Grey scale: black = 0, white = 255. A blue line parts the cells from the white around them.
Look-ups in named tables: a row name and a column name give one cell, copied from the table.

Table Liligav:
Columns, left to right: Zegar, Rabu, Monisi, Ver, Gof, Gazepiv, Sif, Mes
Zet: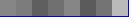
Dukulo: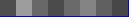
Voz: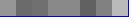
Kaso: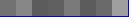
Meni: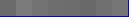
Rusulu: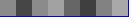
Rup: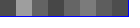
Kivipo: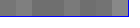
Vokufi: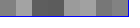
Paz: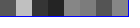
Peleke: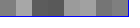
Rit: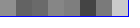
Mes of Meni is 118
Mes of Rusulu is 169
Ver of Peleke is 89
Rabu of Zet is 124
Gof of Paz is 134
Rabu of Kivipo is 127
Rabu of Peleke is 167
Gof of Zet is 134
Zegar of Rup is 76
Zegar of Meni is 107
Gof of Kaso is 122
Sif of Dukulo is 96
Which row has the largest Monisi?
Rusulu

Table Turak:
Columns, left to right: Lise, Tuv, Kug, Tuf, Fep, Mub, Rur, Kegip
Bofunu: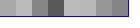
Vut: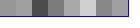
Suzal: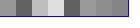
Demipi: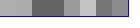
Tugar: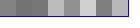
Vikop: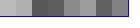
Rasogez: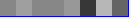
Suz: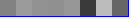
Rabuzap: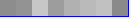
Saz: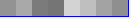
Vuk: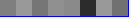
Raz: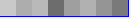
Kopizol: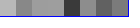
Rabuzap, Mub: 186
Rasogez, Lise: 135
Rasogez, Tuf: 135
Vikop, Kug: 88
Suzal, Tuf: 223
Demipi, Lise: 174
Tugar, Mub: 208
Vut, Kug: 75
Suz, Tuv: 155
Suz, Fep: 151
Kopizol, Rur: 97
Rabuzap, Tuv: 147
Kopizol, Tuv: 136
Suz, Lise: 130
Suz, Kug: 146
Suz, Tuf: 144
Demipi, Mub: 195

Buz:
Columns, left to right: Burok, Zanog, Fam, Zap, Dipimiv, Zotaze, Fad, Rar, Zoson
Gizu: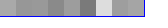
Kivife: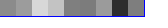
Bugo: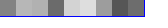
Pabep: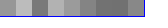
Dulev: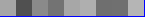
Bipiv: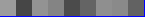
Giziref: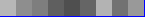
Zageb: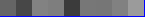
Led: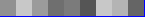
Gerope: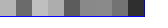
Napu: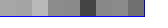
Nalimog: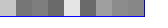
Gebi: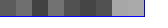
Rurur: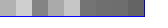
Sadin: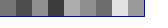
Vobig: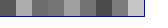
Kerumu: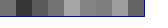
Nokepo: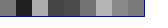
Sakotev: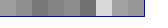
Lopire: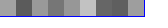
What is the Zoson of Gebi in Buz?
170
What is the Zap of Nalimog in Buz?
106
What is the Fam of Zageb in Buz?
130
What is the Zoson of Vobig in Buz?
198
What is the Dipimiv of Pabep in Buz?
155
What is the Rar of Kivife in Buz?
45
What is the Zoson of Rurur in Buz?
100
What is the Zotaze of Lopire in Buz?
194
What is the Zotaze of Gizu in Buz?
122
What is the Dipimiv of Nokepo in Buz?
75
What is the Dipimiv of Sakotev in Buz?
141
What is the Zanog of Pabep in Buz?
188
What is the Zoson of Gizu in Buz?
165
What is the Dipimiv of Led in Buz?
123
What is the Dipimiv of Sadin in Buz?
172
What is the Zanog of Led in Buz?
200
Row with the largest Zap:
Kivife

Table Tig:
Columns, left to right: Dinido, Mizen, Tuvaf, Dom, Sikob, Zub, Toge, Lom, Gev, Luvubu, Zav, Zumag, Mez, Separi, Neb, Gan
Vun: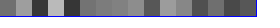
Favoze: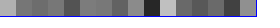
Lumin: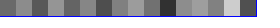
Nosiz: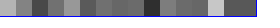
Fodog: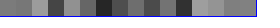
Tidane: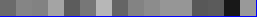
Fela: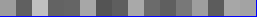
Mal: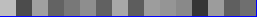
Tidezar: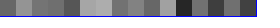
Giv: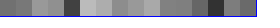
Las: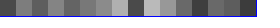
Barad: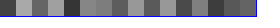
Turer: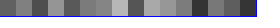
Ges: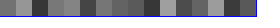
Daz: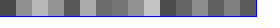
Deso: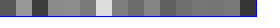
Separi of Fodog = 148
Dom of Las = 132
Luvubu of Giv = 169
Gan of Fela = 163
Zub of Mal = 142
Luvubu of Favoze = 39
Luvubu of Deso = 133
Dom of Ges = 120
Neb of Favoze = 65
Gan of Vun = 87
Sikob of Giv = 65
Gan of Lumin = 80
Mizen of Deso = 152
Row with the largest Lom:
Turer

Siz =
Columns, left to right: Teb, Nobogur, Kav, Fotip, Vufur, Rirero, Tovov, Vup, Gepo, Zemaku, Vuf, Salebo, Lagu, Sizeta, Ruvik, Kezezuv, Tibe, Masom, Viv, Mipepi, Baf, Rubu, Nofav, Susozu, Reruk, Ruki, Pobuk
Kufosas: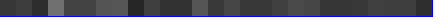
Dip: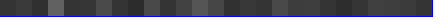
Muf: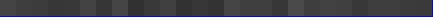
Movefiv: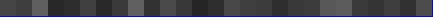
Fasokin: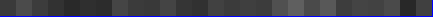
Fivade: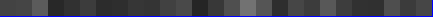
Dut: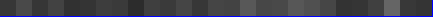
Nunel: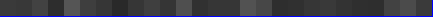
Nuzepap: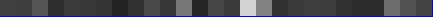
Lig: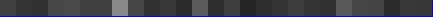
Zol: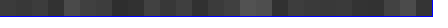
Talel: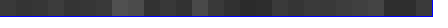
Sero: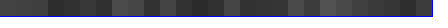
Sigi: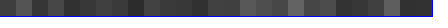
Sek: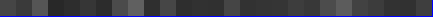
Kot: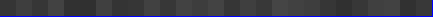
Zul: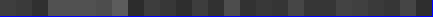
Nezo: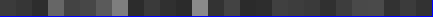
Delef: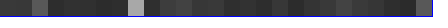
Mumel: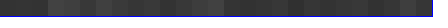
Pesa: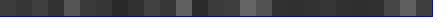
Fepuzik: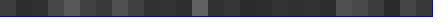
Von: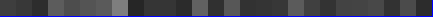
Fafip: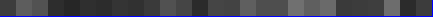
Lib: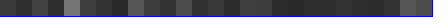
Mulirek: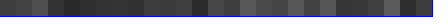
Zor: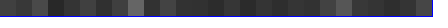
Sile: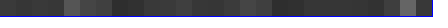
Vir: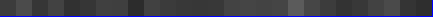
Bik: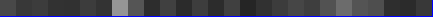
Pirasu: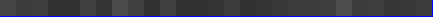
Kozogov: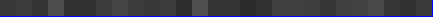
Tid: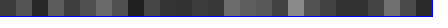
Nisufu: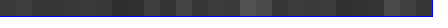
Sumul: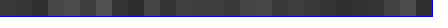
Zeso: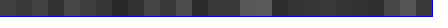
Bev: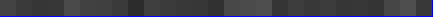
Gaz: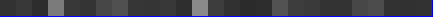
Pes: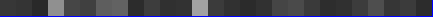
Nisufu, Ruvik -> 59
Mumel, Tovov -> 64
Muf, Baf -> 66
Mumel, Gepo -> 54
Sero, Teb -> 67
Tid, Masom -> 67
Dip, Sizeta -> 69
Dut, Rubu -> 51
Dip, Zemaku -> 73
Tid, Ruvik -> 109
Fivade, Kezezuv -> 114
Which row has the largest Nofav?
Bik

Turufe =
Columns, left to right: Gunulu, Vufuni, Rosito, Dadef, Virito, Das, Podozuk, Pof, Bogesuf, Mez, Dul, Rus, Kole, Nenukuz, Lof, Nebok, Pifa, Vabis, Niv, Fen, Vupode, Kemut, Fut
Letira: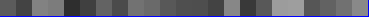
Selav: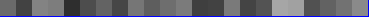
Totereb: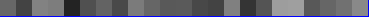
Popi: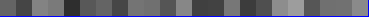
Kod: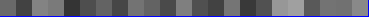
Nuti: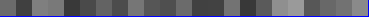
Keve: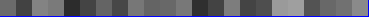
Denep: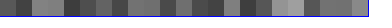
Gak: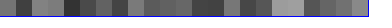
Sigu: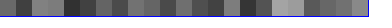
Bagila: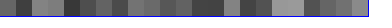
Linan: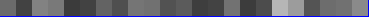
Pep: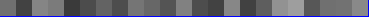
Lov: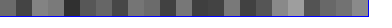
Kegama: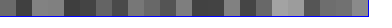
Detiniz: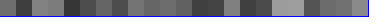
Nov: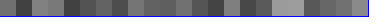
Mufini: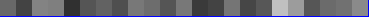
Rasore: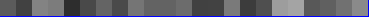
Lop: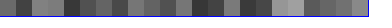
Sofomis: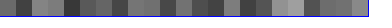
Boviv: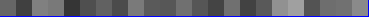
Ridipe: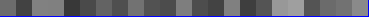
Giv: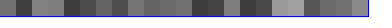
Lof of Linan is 114
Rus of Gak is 103
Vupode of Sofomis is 109
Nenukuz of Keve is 67
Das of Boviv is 79
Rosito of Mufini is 131
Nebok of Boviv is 66
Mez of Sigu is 101
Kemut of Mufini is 113
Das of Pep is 76
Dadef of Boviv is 121
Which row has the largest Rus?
Popi

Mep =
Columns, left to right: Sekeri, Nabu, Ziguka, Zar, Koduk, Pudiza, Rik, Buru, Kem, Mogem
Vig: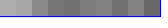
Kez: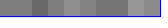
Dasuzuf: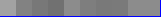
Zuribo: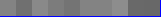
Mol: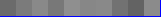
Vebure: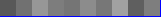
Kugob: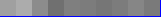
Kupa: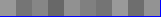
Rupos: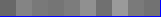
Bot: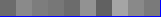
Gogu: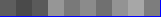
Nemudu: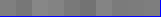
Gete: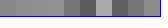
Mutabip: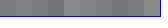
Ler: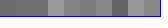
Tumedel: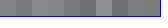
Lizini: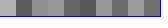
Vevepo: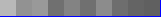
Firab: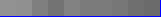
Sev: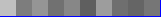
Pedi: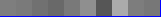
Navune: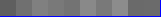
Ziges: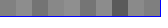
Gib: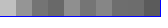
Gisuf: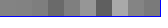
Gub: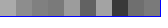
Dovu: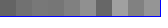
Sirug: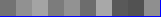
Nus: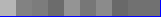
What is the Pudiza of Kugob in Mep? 124
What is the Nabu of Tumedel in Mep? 122
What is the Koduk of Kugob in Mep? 127
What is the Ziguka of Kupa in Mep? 134
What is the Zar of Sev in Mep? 113
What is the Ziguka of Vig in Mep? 138
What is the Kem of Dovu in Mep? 129
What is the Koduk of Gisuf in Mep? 127
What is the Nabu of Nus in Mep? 130
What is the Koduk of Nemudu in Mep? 121
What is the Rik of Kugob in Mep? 118
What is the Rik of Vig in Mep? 130
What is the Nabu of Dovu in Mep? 113

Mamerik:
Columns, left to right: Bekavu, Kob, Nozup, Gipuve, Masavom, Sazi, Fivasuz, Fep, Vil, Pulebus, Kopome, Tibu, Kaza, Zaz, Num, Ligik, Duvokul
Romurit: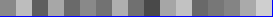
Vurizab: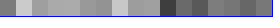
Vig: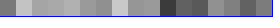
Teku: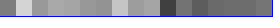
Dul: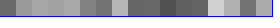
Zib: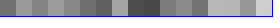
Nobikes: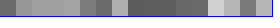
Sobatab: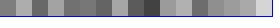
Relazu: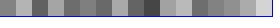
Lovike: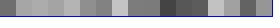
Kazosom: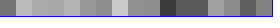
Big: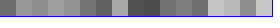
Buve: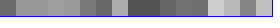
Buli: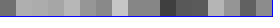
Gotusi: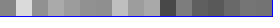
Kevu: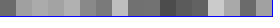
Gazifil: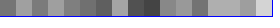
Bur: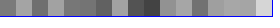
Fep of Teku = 197
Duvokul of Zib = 206
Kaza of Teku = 93
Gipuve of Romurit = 167
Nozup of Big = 142
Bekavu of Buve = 107
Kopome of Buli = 63
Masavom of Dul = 170
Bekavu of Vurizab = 124
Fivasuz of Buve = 104
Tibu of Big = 125
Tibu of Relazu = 186

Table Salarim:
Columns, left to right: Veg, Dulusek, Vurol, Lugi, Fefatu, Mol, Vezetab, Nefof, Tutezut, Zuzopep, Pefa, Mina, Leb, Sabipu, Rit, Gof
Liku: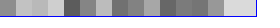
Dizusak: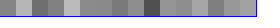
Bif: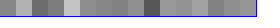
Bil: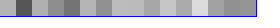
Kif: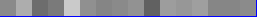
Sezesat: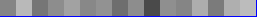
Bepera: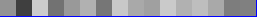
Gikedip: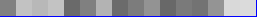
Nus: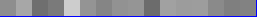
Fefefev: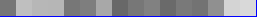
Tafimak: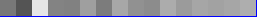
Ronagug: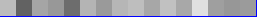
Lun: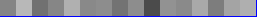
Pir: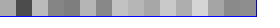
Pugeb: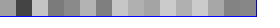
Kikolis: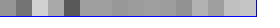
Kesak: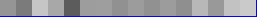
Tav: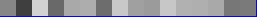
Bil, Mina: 171
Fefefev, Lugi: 182
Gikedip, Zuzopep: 147
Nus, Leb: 157
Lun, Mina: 138
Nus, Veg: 142
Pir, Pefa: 201
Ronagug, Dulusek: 98
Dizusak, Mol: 139
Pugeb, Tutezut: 176
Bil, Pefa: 198
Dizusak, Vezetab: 138
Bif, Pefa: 153
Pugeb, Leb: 203
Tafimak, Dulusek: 84
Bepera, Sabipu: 169
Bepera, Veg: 147
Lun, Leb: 169
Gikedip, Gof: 219
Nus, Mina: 156

